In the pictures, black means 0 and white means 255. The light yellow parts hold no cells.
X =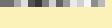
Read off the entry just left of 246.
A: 209
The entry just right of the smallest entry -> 125

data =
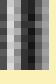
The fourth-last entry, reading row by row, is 51
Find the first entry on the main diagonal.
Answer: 79
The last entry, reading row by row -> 160
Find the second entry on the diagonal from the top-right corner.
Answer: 105
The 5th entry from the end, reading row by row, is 148
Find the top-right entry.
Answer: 148
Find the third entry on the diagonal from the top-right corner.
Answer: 21
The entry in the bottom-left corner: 79
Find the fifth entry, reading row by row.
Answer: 36

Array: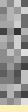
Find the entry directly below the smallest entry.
208
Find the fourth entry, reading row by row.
94
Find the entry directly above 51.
208
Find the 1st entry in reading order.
179
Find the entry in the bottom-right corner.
222
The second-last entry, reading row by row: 165
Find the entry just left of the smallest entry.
140
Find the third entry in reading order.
208
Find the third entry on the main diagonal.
192
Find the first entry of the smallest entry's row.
66
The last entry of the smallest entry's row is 179
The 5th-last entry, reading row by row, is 66
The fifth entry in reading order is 124
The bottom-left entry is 165

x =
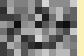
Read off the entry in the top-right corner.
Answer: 200
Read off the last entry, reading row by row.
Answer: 113
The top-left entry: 86
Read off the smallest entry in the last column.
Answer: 74
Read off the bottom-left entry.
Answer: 61
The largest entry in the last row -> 200
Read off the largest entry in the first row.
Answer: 213
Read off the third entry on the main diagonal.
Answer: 74
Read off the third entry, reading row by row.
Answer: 128
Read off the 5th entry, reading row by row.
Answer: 155
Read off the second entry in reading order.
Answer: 155

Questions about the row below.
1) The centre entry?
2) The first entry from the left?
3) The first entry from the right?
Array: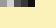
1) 84
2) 154
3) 17

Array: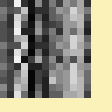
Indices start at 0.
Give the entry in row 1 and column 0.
122
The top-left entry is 80
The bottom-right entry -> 64
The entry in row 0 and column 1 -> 64
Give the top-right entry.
48
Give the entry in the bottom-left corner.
109
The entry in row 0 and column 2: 241
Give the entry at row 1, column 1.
80
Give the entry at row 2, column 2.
211
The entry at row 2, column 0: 109
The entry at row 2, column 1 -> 48
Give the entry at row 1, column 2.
95
